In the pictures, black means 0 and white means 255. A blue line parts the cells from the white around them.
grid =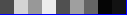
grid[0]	76
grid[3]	236
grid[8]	18

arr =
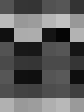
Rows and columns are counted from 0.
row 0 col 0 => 83
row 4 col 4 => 74
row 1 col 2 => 156
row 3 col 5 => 21
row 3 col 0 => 83
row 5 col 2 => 15
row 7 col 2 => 157
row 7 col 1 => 153
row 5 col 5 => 14
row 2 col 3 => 20
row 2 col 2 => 173
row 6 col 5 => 63
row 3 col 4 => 86
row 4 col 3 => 74

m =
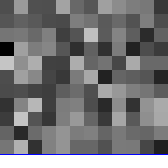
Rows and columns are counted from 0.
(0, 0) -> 78
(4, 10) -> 105
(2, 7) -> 91
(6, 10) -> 117
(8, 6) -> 101
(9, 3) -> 130
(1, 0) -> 85
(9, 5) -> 124
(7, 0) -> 50
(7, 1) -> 132
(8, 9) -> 89
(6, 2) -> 67
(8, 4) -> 126
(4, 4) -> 64
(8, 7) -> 57
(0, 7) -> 160
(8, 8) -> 166
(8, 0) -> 60
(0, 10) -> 120
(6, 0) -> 75
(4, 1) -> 143
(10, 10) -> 70
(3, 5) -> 47
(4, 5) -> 173
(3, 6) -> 97
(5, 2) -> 136
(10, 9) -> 121
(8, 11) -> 168
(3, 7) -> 48
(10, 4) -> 148
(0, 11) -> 56
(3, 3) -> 134
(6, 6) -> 79

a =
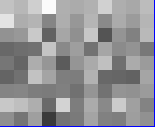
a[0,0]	194
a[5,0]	100
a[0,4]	175
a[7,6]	171
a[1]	[227, 173, 180, 133, 174, 151, 181, 138, 171, 155, 181]
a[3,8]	139
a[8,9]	158
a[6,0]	132
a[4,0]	118
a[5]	[100, 113, 194, 164, 126, 125, 178, 104, 102, 98, 165]
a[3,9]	147
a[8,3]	58
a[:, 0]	[194, 227, 146, 104, 118, 100, 132, 200, 143]
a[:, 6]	[177, 181, 199, 114, 170, 178, 149, 171, 164]
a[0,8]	174
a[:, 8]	[174, 171, 148, 139, 111, 102, 148, 203, 126]
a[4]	[118, 101, 173, 150, 91, 149, 170, 192, 111, 171, 155]
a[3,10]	120
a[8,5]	122
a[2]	[146, 152, 201, 98, 166, 144, 199, 84, 148, 129, 185]
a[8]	[143, 117, 159, 58, 115, 122, 164, 129, 126, 158, 145]
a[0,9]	168
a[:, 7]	[209, 138, 84, 166, 192, 104, 114, 137, 129]
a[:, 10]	[188, 181, 185, 120, 155, 165, 155, 131, 145]

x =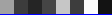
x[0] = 161
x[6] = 252
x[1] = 60
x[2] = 37

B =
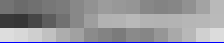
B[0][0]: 115
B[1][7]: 178
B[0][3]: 119
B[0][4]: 123
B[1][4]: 113
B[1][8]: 179
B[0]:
[115, 107, 112, 119, 123, 136, 146, 156, 152, 149, 135, 131, 134, 145, 163, 185]
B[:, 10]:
[135, 179, 134]
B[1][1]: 54
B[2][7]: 131
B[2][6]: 139
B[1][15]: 186
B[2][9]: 138
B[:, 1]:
[107, 54, 216]
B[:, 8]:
[152, 179, 123]

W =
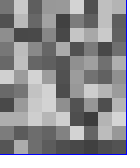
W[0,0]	117
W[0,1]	201
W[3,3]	102
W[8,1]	174
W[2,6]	168
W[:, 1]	[201, 185, 72, 188, 191, 156, 117, 154, 174, 91, 172]
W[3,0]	119
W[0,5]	211
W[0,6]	80
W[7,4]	143
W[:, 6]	[80, 95, 168, 123, 160, 114, 205, 150, 60, 101, 64]
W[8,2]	206
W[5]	[208, 156, 211, 156, 81, 156, 114, 97, 144]
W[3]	[119, 188, 137, 102, 171, 81, 123, 72, 111]
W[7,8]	181
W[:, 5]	[211, 124, 197, 81, 144, 156, 152, 82, 78, 211, 72]
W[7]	[73, 154, 201, 211, 143, 82, 150, 78, 181]
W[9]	[124, 91, 109, 100, 130, 211, 101, 188, 152]
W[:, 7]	[191, 191, 202, 72, 112, 97, 181, 78, 180, 188, 77]
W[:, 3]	[152, 162, 135, 102, 95, 156, 210, 211, 182, 100, 92]
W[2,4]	72
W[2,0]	142
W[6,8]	155
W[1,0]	81
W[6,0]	105
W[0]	[117, 201, 94, 152, 153, 211, 80, 191, 180]
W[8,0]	174

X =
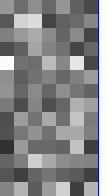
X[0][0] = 150
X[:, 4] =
[149, 98, 101, 113, 135, 103, 143, 102, 111, 168, 99, 140, 98, 209]
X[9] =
[81, 120, 146, 113, 168, 169, 127]
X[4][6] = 70
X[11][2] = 207
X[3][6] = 103
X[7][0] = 122
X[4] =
[252, 114, 110, 187, 135, 230, 70]
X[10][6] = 62
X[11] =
[101, 125, 207, 169, 140, 133, 130]
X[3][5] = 69
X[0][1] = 109
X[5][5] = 128
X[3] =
[78, 96, 164, 131, 113, 69, 103]
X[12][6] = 65
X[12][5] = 90
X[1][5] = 106
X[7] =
[122, 76, 133, 79, 102, 176, 160]
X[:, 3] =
[104, 68, 139, 131, 187, 131, 102, 79, 169, 113, 105, 169, 117, 156]
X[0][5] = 97
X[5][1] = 94
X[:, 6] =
[73, 135, 68, 103, 70, 155, 99, 160, 123, 127, 62, 130, 65, 180]
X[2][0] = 127

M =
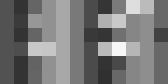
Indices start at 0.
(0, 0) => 82
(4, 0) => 82
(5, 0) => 82
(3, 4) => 168
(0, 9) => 222
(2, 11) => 65
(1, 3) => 145
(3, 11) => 104
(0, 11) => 104
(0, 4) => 168
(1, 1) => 59
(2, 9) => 134
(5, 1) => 51
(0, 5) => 121
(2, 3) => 145
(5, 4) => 168
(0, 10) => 187
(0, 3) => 145
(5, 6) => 75

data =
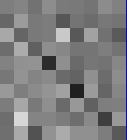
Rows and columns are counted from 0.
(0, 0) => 126
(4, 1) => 145
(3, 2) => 96
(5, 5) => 99
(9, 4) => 171
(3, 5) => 117
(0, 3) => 141
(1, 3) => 124
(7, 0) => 124
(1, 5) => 116
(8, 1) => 215
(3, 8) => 115
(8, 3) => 132
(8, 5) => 110
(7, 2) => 121
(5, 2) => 132
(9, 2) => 82
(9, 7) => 125
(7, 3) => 143
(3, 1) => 172
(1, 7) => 120
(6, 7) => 101
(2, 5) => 88
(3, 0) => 109
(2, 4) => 201
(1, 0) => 103

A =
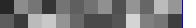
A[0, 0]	39
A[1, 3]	200
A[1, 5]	104
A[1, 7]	73
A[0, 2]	117
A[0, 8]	80
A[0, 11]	187
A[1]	[93, 59, 187, 200, 148, 104, 73, 73, 85, 212, 128, 118, 62]
